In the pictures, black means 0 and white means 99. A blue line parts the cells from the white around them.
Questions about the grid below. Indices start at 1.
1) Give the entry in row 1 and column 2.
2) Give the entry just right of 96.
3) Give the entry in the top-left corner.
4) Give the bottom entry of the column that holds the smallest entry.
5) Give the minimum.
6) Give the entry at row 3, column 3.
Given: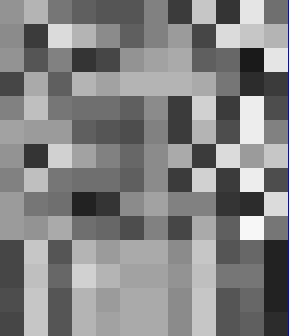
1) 70
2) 46
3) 57
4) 37
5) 10
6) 50

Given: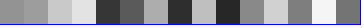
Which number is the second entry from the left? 61
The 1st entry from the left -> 57
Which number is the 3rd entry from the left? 78
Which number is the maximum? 95

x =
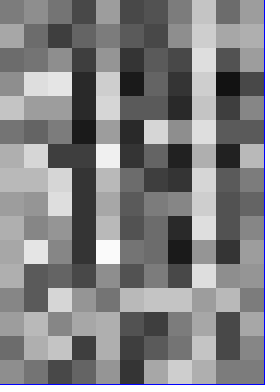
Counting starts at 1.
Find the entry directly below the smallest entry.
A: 24
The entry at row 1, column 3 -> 45
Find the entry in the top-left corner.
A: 48
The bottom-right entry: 48
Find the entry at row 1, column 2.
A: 55
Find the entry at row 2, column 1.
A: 65
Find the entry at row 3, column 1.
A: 42
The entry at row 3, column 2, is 45
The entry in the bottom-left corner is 55
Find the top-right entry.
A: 61
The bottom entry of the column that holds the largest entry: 58
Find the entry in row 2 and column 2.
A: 42
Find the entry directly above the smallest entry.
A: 32
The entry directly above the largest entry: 72
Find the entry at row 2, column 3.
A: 24
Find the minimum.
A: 7
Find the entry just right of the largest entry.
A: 45

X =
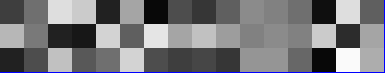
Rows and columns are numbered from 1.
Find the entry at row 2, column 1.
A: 71
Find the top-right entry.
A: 37
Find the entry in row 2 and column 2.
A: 47
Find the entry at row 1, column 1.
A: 24
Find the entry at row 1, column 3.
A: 86
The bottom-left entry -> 13
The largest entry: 97
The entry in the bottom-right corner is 67
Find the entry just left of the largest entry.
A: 3
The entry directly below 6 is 79
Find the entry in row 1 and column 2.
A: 43

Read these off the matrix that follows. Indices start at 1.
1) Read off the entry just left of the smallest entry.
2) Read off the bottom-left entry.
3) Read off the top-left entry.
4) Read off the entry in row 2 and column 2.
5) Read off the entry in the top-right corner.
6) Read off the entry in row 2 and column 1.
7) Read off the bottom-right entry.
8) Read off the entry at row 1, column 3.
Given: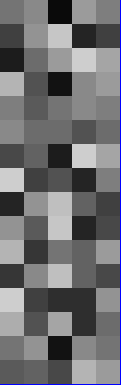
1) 53
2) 35
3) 45
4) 57
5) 49
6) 25
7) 60
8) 4

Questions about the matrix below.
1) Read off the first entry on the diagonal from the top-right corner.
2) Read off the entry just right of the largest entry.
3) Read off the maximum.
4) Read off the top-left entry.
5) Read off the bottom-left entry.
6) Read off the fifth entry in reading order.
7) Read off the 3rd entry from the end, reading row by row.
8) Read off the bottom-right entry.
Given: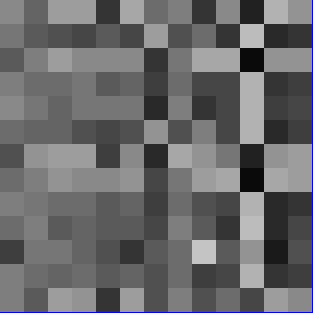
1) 57
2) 35
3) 76
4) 53
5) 49
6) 20
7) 27
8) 53
